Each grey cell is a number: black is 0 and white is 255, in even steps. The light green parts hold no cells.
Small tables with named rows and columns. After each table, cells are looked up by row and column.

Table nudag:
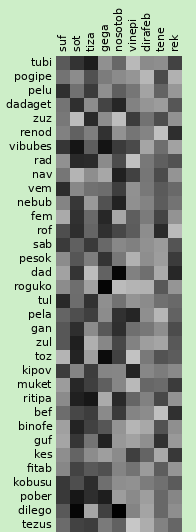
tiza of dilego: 166
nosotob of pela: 49
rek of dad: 39
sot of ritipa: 32
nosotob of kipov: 134
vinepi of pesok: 177
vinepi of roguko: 180
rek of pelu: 151
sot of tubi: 51
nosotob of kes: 139
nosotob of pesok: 120
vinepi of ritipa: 101
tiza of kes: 140
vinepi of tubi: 185
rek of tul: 105
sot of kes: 100

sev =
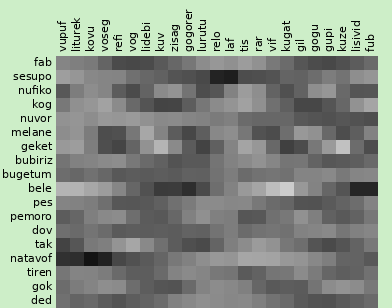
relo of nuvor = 123
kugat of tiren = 119
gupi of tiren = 102
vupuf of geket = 153
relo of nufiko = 86
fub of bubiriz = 105
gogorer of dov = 99
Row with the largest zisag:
nufiko

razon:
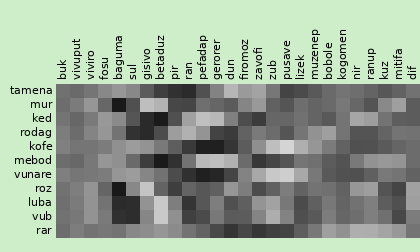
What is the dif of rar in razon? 116
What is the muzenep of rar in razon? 120
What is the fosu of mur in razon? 103
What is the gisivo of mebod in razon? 61
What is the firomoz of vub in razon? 92
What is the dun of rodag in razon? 59
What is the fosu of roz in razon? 101
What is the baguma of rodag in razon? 115
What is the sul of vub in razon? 45
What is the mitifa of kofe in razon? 101
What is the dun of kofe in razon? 53
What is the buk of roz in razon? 114
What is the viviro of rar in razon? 115

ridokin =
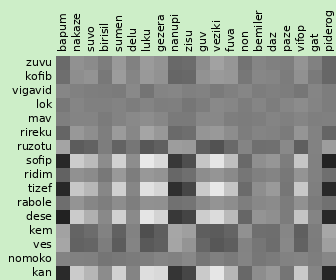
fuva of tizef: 197
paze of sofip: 125
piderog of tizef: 41
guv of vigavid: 130
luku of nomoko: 126
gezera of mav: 135
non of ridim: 118
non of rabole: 126
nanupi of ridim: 103
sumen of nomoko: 120
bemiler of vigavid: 125
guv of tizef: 202
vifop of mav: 133
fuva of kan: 182
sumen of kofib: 156
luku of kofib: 153
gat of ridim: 129
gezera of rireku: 152
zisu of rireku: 110
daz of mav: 132
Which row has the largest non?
kem

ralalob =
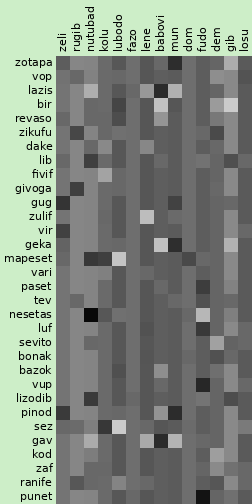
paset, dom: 110
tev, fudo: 81
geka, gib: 178
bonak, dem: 81
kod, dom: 110
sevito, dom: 110
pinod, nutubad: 132
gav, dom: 110
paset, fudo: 61
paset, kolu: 106
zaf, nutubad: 104
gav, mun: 179
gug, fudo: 93
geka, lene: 86
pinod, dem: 101
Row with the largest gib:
bir

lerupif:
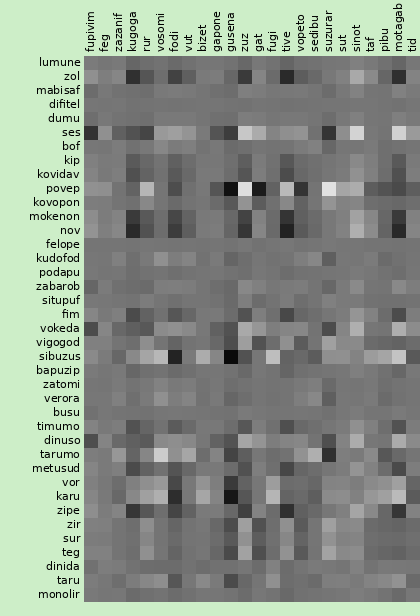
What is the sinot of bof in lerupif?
118
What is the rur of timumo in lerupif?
101
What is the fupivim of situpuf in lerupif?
120
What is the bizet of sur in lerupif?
117
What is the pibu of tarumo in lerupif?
87
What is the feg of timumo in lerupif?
121
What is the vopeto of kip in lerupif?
107
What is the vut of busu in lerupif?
118
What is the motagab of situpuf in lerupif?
113

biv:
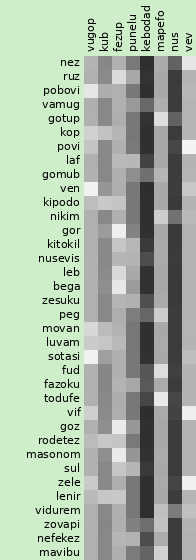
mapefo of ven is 169
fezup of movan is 178
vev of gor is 179
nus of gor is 58
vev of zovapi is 180
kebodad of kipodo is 47
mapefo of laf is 169
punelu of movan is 119
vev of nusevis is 180
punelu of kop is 119
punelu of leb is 169
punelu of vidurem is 120
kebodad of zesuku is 79
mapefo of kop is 168
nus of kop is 59
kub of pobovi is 173
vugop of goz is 176
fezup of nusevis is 182
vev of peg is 179
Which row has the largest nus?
vidurem

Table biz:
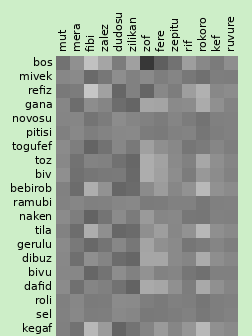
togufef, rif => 118
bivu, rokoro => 112
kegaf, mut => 128
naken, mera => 126
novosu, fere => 124
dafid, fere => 166
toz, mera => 114
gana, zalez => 133
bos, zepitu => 114
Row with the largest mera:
bos

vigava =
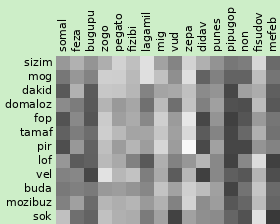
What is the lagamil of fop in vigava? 136
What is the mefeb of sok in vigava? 57
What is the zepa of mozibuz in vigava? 211
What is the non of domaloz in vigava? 78
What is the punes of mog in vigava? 129
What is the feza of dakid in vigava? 177
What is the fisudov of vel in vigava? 180
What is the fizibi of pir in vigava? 181
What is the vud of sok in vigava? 66
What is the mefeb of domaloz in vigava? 88

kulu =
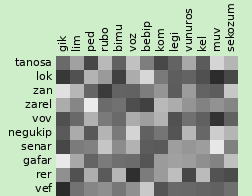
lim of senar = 123
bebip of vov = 158
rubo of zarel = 107
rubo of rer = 90
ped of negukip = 88
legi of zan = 92
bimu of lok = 64
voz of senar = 178
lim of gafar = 168
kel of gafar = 143
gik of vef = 43

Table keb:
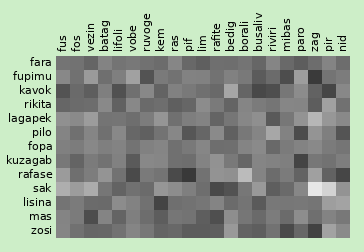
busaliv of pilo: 133
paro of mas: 141
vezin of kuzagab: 123
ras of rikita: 95
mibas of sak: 106
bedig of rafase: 144
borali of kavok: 101
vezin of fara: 101
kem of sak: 150
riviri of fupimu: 107
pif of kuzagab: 110

